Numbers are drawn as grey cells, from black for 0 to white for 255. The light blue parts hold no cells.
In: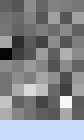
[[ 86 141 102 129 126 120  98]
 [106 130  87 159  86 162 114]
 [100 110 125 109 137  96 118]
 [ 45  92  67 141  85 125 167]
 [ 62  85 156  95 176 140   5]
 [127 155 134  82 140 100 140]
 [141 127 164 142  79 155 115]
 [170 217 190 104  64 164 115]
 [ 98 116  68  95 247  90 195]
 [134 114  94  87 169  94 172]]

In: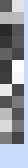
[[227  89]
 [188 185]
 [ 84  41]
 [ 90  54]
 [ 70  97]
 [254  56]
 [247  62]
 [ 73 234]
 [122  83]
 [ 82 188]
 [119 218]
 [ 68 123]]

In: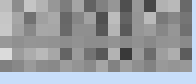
[[140 197 179 151 125 165  98 129 150  79 152  71 178 185 105 189]
 [166 113 160 169 103 134 161  80 189  99 149 186 121 135 117 198]
 [161 136 167 166 105 143 143  88 181  89 150 156 135 150 112 200]
 [144 149 148 146 141 146 141 141 147 137 145 137 147 148 138 152]
 [156 172 185 167 100 155 115  88 179  57 153 108 158 174  92 219]
 [136 154 140 137 157 148 138 165 130 158 143 130 153 149 152 128]]

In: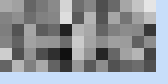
[[161 101 120 138 212 110 133  78 105 166 196 229 170]
 [143 110 129 134 222  90 180  84 166 116 159 189 131]
 [ 83 166  92 106  34 181 168 100 128 140 136  55 126]
 [ 98 162 151 149 109 203 164 140 159 156  97 141 132]
 [ 80 146  78  47  16 192 148  37 102 162 181  68 206]
 [182 128 169  99  51 152  90 141  81 100 109  79 100]]

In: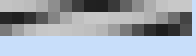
[[192 188 172 142 101  61  33  32  57  98 140 174 194 200 200 195]
 [ 32  50  87 132 169 191 199 200 195 194 189 177 149 110  67  38]
 [160 186 198 200 196 193 190 181 158 121  79  44  29  42  78 121]]

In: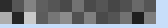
[[ 86 131  95  85  73 114  74  85  70  80 105  85  44]
 [ 37 201  92 118 140  81 127  74  84 114  31 125 173]]

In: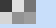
[[224 117  57]
 [147 157 213]]

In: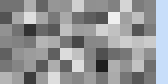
[[115 174 100 150 147 208 144 145 129 213 124 135 115]
 [167 223 166 121 169 113  94  82 239 160 190 136  83]
 [114  50 104  88 192 157 160 209 193 168  84 124 146]
 [130 120 181 172 119  71 136 137 186 205 193 203 135]
 [147 156 160  95 220 193 130  79 108 119 178 144  96]
 [133 154  89 173  98 221 135  30 175 147 194 110 118]
 [159  61 155 221 146 134 157 118 171 118  87 120 181]]

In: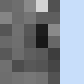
[[110 137 211  81 104]
 [108 117  95  94 133]
 [113  87  29 138  85]
 [111  82  23 103 105]
 [108  95  89  61  88]
 [ 77  88  84  69 112]
 [115 119 114  82 110]]
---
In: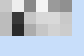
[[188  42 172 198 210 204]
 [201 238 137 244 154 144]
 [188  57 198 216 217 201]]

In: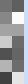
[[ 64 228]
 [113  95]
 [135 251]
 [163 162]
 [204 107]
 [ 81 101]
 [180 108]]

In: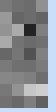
[[113 105 126  96]
 [122 112 108 144]
 [153 102 108 100]
 [147 171  35 127]
 [170 115 107 112]
 [103 118  82 128]
 [122 112 111 123]
 [135 133 127 110]
 [120 147 197 206]]

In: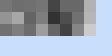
[[112 126 109 157 102  66 133 203]
 [118 110 112 117  69 104 104 178]
 [148 167 100 126  50  78 113 182]]

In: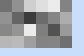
[[183 186 159 131 132 111]
 [113 145 207 223 236 131]
 [146 101  60 108 134 173]
 [135 149 235 127  82 154]]

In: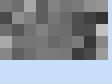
[[135  96 110 123 121 120  60  74 154]
 [122 110 167  94 131 116 121 142 148]
 [ 74 143 128  94 119 106  79  65  51]
 [110  88 114 129 112 109  78  77 192]
 [169 117 118 120 105 111 122  56 135]]

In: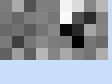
[[ 97 158  96 182 133 169 130 117 172]
 [124 170  82 127 126 243 219 134 183]
 [120 104 124 130 119 249  82  43 128]
 [106 112  92 117 135  10  40 165 131]
 [122  63 119 138 124 123   2 118 106]]

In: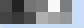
[[ 67  56  76 175 161 151]
 [ 77  34 116 123 249 125]]
